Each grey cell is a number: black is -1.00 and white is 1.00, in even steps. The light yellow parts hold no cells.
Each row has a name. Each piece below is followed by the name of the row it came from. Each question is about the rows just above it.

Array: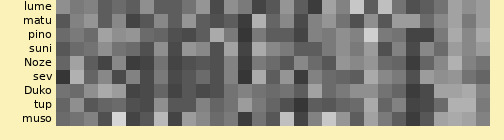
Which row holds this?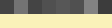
Noze
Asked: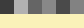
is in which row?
matu
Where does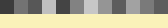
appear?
muso
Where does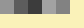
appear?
lume
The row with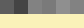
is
pino
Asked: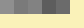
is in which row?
lume

